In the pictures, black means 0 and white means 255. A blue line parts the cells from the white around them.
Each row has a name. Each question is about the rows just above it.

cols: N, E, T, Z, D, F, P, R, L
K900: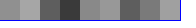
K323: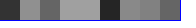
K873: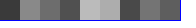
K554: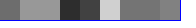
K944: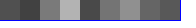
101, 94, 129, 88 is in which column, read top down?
L
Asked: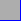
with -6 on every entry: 167

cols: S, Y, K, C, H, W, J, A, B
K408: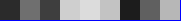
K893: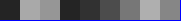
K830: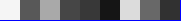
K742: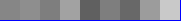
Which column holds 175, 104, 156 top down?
A
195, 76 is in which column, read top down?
W
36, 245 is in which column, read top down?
S

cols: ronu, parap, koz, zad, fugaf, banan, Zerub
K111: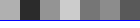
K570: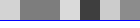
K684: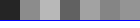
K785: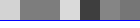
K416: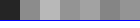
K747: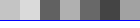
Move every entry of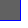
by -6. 91
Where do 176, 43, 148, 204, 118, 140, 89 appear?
K111
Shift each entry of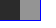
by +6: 49, 154
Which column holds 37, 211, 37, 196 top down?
ronu
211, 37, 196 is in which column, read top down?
ronu
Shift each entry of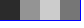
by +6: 49, 154, 210, 124

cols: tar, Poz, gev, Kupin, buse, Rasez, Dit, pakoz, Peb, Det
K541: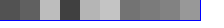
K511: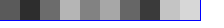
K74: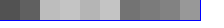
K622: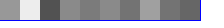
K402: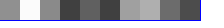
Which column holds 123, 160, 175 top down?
pakoz
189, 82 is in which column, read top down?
gev
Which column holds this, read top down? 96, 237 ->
Poz
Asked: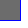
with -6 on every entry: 102
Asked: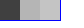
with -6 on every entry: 58, 175, 190

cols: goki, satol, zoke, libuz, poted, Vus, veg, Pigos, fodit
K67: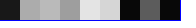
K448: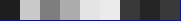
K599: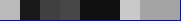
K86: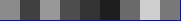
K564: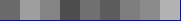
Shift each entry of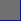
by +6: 118
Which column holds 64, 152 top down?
zoke

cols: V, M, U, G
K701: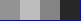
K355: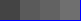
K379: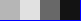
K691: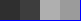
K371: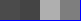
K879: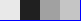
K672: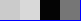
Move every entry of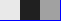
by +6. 239, 38, 167
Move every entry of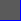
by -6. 84
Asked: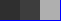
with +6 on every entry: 53, 67, 181
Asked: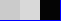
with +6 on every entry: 209, 223, 10

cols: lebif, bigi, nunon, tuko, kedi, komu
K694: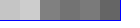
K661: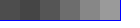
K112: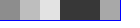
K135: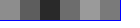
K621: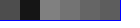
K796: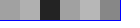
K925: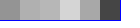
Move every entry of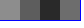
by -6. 135, 87, 35, 103
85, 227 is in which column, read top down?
nunon
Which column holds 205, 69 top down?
bigi
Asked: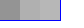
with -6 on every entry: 142, 170, 177
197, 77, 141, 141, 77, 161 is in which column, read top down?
lebif

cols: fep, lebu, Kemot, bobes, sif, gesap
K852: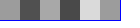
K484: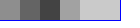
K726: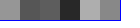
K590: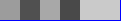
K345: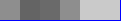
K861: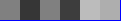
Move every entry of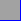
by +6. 168
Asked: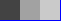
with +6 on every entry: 73, 168, 208
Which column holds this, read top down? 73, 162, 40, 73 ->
bobes
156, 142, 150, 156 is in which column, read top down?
fep
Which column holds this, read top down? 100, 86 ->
lebu

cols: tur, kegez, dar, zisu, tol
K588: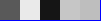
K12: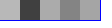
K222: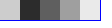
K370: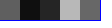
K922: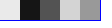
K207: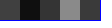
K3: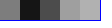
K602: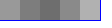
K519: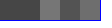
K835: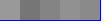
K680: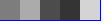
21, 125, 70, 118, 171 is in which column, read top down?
kegez
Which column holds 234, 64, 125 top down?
tur
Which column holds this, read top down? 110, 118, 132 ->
dar

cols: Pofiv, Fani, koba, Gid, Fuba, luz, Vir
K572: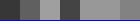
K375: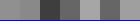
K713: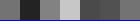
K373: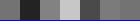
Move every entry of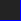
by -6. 29
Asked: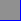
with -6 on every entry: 138
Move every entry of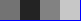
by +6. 121, 41, 136, 205
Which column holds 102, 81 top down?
luz
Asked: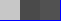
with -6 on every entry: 193, 68, 75
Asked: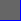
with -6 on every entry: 96

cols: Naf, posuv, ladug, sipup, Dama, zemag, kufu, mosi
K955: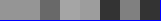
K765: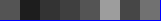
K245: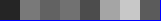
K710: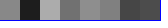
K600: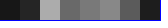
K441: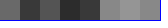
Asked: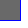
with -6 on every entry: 99
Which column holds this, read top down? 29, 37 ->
posuv

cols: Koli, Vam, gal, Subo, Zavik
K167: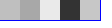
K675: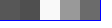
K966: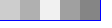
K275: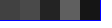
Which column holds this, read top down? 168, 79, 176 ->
Vam
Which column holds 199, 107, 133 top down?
Zavik

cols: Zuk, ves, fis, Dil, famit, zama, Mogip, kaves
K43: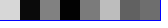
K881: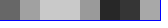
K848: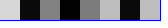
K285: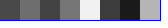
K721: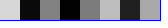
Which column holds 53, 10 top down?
Mogip
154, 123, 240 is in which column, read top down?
famit
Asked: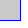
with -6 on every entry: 195
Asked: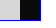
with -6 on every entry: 209, 4
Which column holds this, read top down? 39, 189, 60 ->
zama
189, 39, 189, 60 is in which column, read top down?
zama
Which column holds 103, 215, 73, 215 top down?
Zuk

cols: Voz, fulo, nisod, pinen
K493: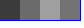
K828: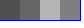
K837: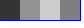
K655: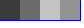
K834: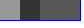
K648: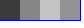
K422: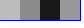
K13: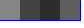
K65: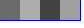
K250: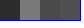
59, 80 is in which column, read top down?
Voz
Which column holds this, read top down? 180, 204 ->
nisod
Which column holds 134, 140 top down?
fulo

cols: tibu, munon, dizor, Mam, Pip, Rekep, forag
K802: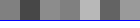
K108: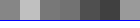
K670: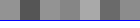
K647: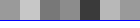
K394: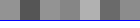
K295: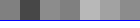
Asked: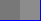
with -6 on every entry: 114, 134
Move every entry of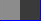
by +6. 146, 64
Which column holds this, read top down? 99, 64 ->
Rekep

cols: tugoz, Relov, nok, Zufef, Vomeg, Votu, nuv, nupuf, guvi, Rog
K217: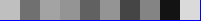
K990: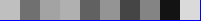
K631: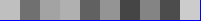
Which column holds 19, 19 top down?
guvi
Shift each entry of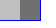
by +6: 197, 118
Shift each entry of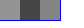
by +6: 154, 75, 138

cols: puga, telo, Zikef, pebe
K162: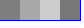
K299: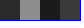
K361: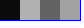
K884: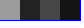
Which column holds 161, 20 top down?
pebe
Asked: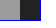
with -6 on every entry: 149, 28
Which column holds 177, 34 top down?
telo

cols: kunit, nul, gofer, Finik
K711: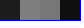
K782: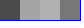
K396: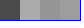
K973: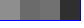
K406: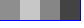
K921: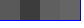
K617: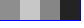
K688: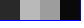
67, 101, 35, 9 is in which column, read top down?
Finik
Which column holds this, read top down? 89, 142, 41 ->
kunit

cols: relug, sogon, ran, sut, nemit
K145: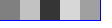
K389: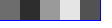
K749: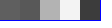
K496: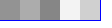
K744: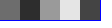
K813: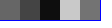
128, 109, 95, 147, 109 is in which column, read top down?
relug
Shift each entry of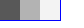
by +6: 94, 185, 249
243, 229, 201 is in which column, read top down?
sut
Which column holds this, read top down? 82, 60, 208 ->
nemit

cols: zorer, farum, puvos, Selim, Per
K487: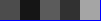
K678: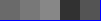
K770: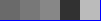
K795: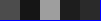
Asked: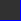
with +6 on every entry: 55
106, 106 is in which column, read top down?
zorer
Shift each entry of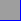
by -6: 152
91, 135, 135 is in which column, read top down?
puvos

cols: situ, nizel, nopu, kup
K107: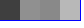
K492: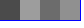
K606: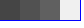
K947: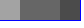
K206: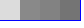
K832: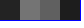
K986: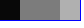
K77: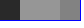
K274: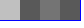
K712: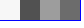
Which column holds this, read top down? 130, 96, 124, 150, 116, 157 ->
nopu
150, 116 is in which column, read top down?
nopu
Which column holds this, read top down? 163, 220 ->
situ
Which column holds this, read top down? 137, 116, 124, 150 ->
nizel
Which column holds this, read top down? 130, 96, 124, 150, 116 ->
nopu
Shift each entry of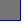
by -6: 110

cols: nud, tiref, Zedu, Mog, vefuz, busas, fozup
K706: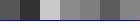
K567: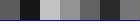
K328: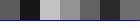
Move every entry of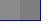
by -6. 133, 120
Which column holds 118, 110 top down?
fozup
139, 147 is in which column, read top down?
Mog
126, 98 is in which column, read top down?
vefuz

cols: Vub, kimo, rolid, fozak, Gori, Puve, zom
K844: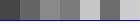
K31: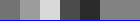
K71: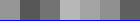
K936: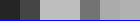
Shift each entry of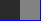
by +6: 49, 136
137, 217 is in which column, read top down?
rolid

